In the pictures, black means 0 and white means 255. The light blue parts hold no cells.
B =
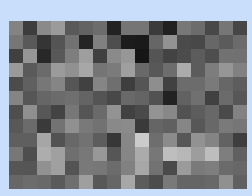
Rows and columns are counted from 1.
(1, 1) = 131
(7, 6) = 85
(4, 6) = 167
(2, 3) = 53
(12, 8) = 102
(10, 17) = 96
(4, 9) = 159
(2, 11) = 102
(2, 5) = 114
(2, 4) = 84
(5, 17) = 93
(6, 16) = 107
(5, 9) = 62
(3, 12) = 67
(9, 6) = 114
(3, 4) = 88
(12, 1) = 103
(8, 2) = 107
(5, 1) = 76
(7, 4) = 67
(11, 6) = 121
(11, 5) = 84
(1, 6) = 99
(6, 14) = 112
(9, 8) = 55
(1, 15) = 72
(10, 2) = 78
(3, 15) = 78
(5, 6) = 65
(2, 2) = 89
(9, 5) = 104
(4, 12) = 109
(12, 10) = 92
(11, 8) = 108
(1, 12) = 33
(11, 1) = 86
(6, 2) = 86
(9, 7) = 93

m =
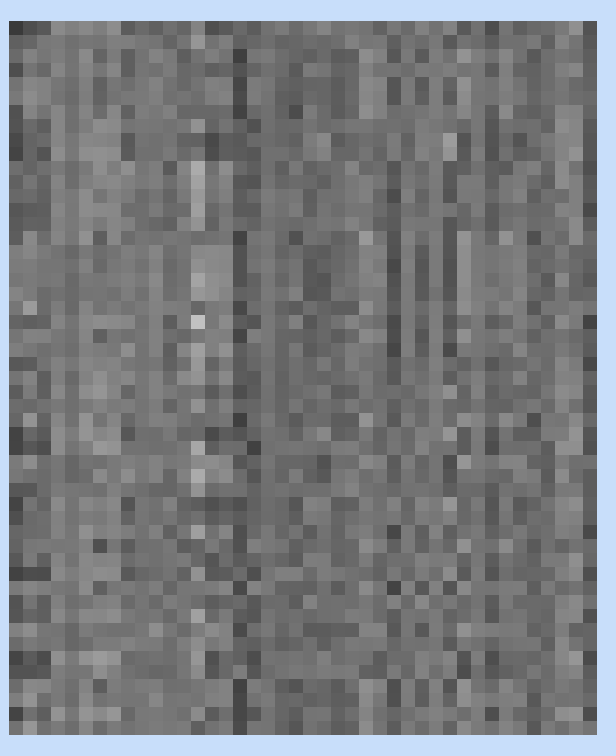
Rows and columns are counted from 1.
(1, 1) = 58
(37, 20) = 102
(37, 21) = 115
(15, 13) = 129
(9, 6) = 135
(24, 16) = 145
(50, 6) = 148
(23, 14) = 120
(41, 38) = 94
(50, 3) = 94
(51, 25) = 98
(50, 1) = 68
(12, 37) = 123
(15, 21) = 106
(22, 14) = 193
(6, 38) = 102
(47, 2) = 83
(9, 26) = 110
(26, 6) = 130
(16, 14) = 109
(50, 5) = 119
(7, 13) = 103
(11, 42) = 79
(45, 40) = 136
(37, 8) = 133
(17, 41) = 103
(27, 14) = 117
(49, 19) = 122
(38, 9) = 92
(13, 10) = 107
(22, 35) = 93
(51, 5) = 109
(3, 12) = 121
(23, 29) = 124
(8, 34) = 119
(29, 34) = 131
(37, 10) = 114
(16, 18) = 116
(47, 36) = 97
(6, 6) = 125

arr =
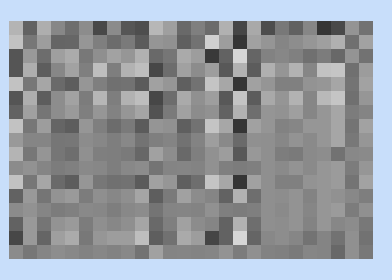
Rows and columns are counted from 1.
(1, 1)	180
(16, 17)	214
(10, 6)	144
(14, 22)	134
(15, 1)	98
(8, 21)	134
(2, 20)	133
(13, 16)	98
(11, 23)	150
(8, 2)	119
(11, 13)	133
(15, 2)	153
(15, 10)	165
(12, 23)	150
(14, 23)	150
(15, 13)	161
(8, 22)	150
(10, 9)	122
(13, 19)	143
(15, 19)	143
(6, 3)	93
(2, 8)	108
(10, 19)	143
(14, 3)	133
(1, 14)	127
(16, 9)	157
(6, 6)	124
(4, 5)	162
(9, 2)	133
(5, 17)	53
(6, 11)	71
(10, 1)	180
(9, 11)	127
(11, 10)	140
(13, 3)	117
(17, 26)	120
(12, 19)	143

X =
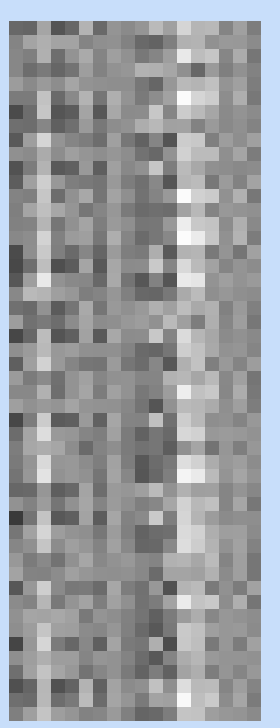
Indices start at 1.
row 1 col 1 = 104
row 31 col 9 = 123
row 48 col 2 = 101
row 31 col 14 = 165
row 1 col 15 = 184
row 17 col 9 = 126
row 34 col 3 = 150
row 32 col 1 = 122
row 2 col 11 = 99
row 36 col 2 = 115
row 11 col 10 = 145
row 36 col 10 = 138
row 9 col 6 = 125
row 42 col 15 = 201
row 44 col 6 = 139
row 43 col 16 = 151
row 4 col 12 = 166
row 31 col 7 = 131
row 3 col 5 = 147
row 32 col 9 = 125
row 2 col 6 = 132
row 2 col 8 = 145
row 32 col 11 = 108
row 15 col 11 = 119
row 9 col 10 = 98
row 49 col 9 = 149
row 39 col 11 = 132
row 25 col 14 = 194
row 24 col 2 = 155
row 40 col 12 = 164
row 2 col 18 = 139
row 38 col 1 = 134
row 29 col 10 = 131
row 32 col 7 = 126
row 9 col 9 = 119
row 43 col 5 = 161
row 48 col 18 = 132
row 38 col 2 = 144

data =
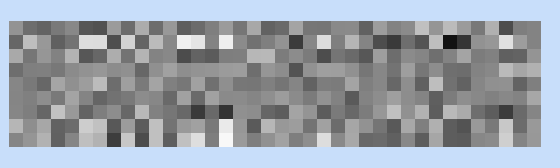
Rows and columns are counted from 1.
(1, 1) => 147
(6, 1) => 133
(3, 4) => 130
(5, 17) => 119
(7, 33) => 170
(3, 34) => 124
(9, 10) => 76
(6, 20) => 156
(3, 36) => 96
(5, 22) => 98
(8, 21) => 157
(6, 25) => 90
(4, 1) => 110
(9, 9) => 199
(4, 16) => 155
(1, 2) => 109
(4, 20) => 141
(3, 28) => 109
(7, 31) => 93
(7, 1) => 134
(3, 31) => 111
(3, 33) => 164
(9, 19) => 145
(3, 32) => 131
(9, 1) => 133
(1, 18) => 168
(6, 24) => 130
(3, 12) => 136
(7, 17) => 144
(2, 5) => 115
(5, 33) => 98
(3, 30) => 133
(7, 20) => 93
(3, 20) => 124
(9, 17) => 154
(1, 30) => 192
